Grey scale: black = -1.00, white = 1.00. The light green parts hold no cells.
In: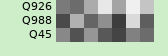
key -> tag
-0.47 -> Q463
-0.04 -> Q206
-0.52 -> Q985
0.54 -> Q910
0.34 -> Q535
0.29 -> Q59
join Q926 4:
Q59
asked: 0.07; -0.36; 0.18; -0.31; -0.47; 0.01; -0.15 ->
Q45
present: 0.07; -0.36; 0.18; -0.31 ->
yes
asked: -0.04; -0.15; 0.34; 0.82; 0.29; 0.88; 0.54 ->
Q926

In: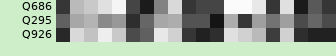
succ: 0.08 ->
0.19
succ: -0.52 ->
0.64
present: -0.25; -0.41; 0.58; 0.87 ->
no

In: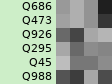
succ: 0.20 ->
0.37
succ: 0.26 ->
0.37
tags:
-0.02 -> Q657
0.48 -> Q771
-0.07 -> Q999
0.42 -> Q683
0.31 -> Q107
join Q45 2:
Q999
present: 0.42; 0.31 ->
no

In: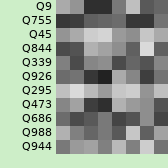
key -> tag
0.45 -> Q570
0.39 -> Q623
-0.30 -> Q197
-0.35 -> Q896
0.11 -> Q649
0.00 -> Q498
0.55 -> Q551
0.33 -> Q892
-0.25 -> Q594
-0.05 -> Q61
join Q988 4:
Q197
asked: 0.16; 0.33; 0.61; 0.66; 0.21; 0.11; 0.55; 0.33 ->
Q45
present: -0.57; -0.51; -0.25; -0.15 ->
no
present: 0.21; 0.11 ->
yes
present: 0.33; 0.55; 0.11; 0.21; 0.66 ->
no
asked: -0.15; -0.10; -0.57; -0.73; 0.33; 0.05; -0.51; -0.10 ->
Q926
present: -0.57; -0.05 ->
no

